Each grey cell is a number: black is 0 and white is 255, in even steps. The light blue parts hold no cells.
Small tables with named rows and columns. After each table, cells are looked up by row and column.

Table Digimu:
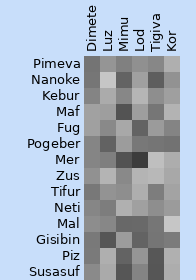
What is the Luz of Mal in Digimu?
135
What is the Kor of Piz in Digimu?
176
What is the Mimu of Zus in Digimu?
137
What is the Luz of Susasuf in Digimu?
170
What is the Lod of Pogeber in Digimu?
120
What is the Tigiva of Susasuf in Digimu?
86
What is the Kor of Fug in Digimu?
132
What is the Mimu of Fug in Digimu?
168
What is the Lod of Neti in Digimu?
160
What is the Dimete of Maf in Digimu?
161
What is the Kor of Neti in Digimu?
155
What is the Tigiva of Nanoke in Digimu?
94
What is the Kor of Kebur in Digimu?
159
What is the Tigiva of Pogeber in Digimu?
117
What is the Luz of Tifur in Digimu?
147
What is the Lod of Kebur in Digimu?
181
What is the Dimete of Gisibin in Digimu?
121
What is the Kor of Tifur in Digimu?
163
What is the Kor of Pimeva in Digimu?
175
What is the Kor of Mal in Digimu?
198

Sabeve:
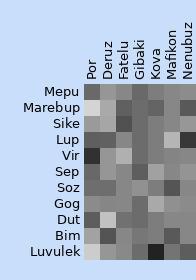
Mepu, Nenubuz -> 140
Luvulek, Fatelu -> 137
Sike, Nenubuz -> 151
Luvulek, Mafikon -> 116
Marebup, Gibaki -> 108
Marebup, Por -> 212
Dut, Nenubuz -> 135
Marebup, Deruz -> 169
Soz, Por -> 110

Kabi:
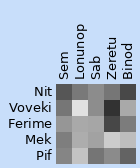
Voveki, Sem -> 118
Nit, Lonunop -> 121
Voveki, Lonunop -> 225
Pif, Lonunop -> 195
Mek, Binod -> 189
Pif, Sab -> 117
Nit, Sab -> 140
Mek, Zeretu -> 204
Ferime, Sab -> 166
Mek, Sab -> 162

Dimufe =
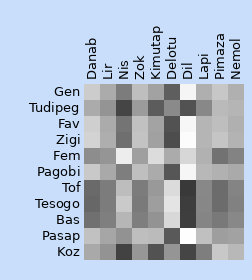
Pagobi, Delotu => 86
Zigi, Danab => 211
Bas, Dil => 62
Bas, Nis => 182
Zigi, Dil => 252
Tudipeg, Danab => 171
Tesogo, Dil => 61
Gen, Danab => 204
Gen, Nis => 124
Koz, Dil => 69

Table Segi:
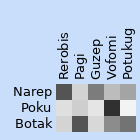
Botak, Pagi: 84
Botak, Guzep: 216
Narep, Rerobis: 84
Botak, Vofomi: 140
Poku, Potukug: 243
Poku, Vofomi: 48
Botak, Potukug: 115
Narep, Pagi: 211
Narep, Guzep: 124
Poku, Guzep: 229
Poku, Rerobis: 223
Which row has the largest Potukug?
Poku

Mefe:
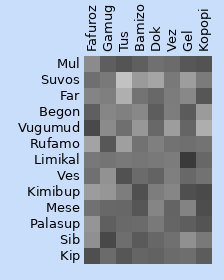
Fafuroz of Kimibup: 156
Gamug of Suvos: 121
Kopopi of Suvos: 123
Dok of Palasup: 121
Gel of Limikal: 58
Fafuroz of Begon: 95
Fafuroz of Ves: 112
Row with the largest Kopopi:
Vugumud

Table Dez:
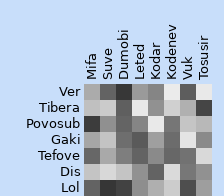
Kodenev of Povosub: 118
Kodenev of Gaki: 108
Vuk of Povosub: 197
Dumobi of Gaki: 110
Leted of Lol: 142
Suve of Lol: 54
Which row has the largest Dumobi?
Dis

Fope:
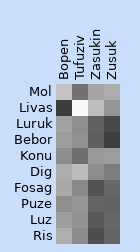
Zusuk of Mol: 172
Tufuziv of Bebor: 144
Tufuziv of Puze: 149
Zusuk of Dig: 126
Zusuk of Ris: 101
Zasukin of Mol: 164
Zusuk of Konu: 157
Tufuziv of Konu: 111
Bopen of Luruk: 163
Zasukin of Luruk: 97
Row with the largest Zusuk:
Mol

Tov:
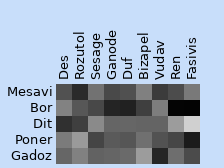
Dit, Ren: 156
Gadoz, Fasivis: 75
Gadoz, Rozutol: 129
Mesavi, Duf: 80
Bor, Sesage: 72
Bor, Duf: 33
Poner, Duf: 86
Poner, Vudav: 82
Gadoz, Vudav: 37
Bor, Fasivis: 3
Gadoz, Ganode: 101
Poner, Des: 123
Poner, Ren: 70
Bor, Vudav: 125
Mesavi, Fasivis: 121
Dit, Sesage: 138
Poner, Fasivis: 27
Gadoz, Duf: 106
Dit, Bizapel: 100
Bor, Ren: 4
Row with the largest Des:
Bor

